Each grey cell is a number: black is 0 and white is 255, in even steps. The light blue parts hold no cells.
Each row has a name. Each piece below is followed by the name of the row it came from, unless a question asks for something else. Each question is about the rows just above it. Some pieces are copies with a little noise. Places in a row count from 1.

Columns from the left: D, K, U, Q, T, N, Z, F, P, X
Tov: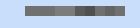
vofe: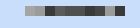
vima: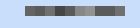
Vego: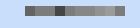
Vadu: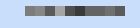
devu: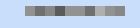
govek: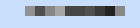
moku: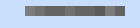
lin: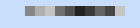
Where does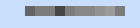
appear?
Vego
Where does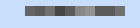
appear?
vima
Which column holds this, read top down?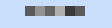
F
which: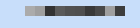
vofe
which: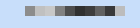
lin
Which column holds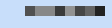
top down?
N

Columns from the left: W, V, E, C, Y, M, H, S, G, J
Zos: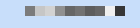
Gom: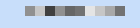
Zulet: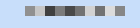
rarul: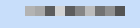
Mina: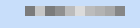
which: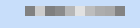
Mina
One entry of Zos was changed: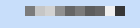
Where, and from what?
6, [114]
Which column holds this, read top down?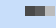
Y
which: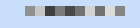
Zulet
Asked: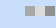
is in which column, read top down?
G
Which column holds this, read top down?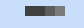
E
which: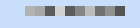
rarul

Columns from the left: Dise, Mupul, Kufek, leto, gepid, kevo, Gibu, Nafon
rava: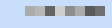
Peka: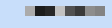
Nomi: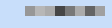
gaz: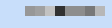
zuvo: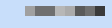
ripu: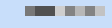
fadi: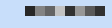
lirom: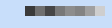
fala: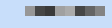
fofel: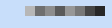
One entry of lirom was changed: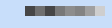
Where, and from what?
1, [58]
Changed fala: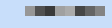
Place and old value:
2, [70]
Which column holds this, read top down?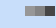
kevo
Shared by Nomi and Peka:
[171]
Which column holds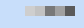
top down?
leto
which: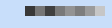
lirom
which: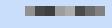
fala

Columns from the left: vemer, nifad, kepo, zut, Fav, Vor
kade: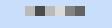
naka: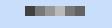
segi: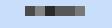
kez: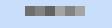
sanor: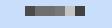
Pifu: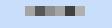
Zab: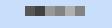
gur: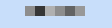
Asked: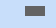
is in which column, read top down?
Vor
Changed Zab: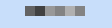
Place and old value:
1, [87]
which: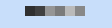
Zab
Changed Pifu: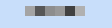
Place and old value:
4, [164]
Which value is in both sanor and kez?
[111]
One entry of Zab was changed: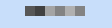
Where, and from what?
3, [152]
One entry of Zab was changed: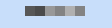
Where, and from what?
2, [65]

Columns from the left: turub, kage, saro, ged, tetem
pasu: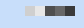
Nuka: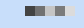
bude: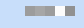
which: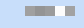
bude
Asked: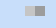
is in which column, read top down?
saro

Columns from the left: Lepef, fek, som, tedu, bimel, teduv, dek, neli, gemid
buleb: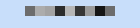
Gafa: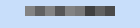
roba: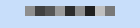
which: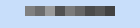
Gafa
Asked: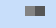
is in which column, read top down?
som
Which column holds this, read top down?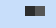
tedu
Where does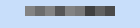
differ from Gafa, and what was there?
2, [97]

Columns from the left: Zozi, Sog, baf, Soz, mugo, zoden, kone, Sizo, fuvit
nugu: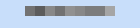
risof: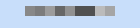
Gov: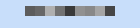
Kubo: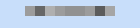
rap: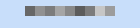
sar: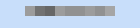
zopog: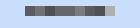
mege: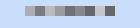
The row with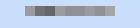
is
sar
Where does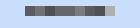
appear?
zopog
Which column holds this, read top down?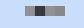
mugo
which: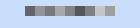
rap
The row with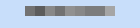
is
nugu
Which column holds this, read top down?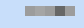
Soz

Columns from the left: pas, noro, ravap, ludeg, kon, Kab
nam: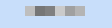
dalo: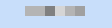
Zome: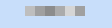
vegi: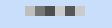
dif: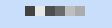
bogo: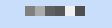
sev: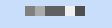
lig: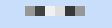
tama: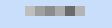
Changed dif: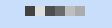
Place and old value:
2, [231]
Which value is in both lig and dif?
[66]
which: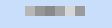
Zome
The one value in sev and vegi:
[78]
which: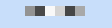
lig
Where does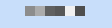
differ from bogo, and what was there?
1, [128]

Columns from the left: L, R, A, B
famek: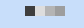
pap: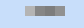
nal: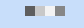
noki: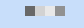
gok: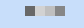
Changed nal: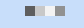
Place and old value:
4, [134]
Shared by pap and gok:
[134]
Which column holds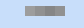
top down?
B
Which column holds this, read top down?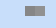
B
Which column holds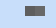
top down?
L
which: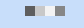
nal

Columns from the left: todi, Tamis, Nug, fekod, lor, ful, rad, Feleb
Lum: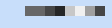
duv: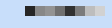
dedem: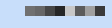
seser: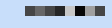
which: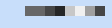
Lum
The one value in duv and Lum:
[38]
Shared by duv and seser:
[38]
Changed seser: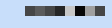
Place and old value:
2, [103]

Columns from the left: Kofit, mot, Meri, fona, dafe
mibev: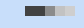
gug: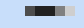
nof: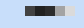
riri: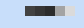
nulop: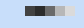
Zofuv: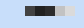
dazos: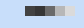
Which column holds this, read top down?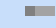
fona
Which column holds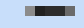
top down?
Meri
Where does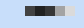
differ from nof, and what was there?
3, [44]
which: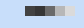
dazos
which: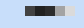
nof

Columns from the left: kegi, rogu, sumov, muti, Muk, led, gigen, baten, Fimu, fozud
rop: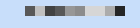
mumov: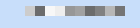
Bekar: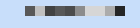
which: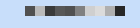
Bekar
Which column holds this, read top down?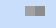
led
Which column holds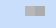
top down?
Fimu

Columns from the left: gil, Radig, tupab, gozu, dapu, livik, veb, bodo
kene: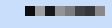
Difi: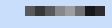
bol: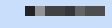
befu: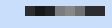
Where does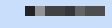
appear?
bol
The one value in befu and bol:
[35]
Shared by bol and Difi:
[55]

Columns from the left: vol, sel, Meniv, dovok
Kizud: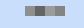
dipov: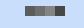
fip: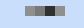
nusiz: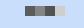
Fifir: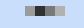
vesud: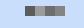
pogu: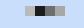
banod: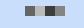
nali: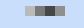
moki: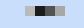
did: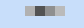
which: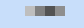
nali
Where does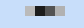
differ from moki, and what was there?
4, [167]
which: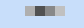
did
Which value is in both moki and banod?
[186]
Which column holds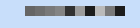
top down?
sel
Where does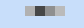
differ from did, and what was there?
2, [83]

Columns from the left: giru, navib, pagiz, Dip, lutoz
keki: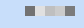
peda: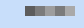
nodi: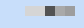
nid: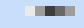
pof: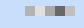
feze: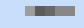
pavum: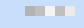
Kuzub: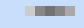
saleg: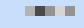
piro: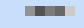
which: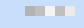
pavum
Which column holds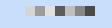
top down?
navib
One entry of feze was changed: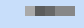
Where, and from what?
1, [157]
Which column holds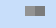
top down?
pagiz
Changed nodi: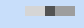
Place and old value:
4, [169]

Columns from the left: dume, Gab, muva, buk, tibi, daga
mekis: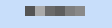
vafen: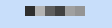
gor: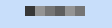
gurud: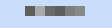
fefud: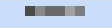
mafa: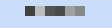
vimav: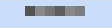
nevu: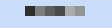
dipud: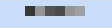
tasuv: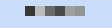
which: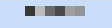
tasuv
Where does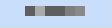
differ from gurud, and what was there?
3, [106]
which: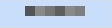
vimav
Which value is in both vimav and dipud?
[84]
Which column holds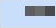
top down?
buk
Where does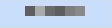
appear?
gurud
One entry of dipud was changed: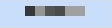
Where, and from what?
5, [148]

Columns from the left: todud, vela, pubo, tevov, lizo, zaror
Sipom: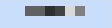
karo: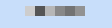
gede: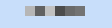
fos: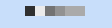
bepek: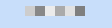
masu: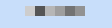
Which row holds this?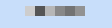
karo
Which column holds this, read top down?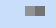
zaror
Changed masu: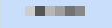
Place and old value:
6, [146]

